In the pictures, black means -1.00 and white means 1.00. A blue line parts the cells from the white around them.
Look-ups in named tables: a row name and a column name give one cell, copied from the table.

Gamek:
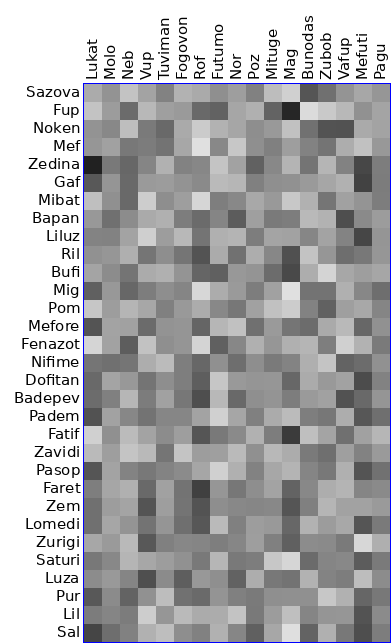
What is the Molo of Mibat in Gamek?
0.13
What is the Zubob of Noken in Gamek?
-0.35
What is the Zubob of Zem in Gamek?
0.42
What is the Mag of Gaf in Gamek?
0.14
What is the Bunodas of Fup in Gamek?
0.72
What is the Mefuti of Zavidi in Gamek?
0.02

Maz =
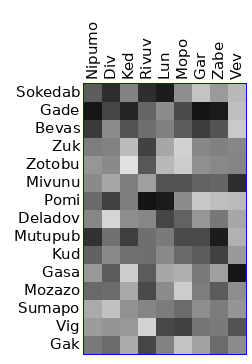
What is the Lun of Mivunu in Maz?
-0.36
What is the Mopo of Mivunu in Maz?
-0.34
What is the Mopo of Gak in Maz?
0.54
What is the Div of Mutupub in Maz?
-0.11
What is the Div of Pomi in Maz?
-0.48
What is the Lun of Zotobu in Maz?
0.44
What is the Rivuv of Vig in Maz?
0.65

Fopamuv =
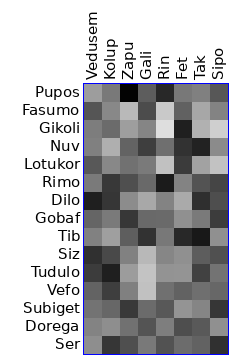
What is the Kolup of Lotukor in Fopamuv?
0.07
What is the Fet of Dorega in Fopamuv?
-0.39
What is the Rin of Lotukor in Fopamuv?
0.51
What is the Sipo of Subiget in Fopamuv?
-0.58
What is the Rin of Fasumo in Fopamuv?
0.58
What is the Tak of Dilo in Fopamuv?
-0.63
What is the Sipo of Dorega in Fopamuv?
0.13
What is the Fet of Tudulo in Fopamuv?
0.16
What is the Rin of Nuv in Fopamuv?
-0.13
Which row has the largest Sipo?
Gikoli

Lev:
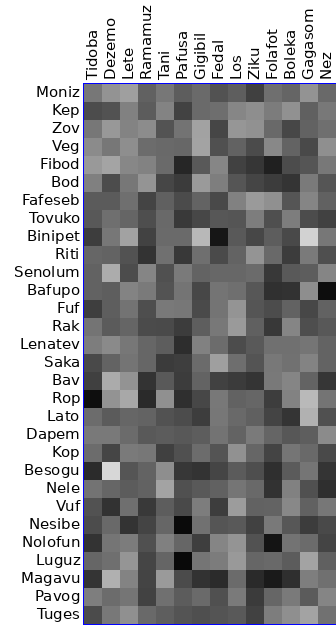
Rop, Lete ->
0.32
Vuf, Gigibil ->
-0.02
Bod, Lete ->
-0.07
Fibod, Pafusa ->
-0.70
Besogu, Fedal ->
-0.46
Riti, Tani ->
-0.12
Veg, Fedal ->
-0.37
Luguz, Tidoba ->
-0.20
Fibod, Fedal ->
0.05
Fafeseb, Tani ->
-0.25
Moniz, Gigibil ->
-0.17
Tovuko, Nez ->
-0.49
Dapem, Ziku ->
-0.04
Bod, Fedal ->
-0.01
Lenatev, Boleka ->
-0.12
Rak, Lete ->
-0.21
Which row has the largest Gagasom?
Binipet

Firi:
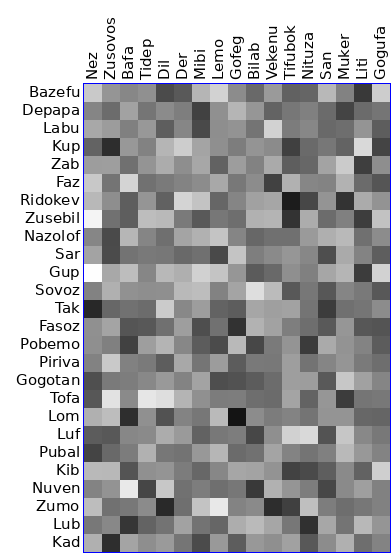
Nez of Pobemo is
0.12
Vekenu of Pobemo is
-0.04
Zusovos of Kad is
-0.64
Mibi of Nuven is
-0.02
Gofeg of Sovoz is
0.29
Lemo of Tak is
-0.22
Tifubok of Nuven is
0.17
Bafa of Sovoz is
0.14
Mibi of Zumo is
0.53
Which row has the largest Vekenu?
Labu

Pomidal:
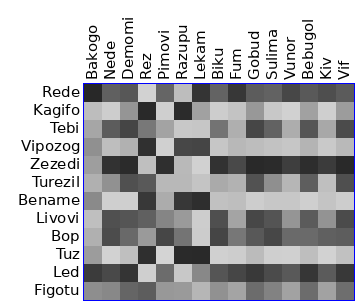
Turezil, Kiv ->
0.50
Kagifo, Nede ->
0.61
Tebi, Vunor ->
0.36
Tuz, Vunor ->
0.63
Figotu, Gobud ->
-0.15
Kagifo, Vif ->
0.22

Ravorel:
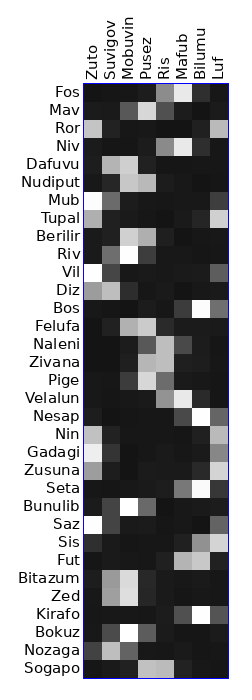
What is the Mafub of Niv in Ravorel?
0.83
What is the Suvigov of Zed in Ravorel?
0.25
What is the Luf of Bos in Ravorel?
-0.13
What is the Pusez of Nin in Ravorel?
-0.82
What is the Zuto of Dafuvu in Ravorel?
-0.77
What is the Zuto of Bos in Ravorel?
-0.81
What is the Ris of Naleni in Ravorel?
0.49
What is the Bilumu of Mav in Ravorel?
-0.84
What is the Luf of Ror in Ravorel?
0.46
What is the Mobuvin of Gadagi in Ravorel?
-0.84
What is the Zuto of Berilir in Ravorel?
-0.80
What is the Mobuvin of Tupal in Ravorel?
-0.80

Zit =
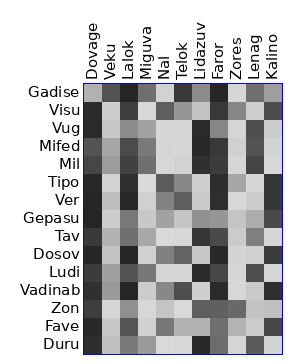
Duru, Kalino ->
0.65
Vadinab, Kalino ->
-0.63
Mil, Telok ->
0.65
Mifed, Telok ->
0.68
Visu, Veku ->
0.61
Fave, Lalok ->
-0.33
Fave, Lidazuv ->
0.40
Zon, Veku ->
0.68
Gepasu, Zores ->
0.54
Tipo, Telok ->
0.07
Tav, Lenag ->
0.00
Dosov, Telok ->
-0.22
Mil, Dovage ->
-0.45
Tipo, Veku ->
0.65
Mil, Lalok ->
-0.49

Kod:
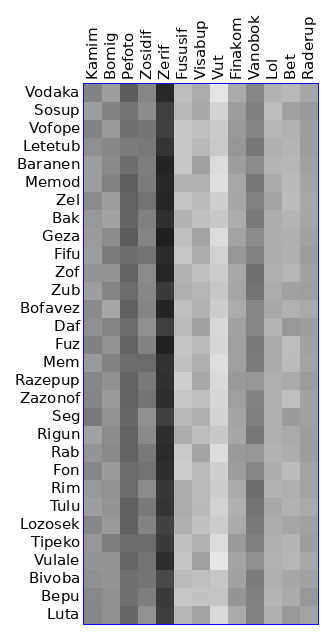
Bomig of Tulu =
0.16
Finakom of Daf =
0.26
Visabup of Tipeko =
0.39
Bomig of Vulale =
0.15
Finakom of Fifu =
0.18
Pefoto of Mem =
-0.16
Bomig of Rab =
0.08
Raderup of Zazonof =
0.27
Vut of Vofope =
0.59
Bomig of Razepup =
0.13
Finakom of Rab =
0.21
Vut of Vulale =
0.80

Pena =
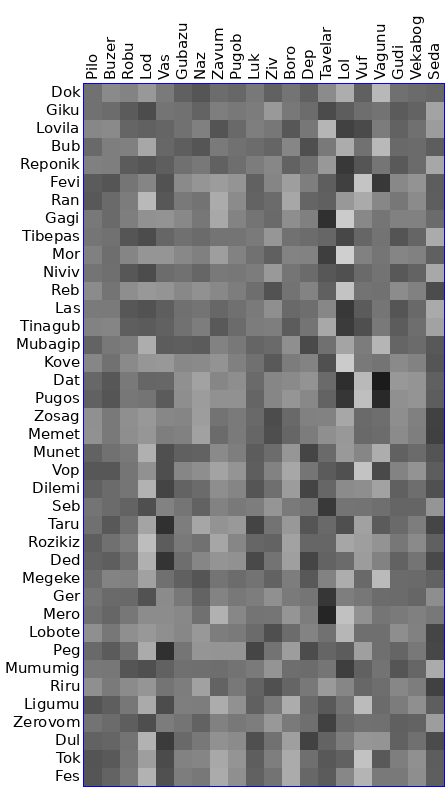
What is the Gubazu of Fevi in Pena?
0.08
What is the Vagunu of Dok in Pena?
0.44
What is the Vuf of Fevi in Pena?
0.54
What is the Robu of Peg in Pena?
-0.13
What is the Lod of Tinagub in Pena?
-0.29
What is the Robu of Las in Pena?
-0.32
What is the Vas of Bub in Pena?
-0.19
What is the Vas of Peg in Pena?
-0.62
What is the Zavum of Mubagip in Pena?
0.02
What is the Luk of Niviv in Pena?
-0.03
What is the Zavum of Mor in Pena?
0.24
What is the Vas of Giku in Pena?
-0.09
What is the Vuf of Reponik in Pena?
-0.33
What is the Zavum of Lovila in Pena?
-0.34
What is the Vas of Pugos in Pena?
-0.29
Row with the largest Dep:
Dat

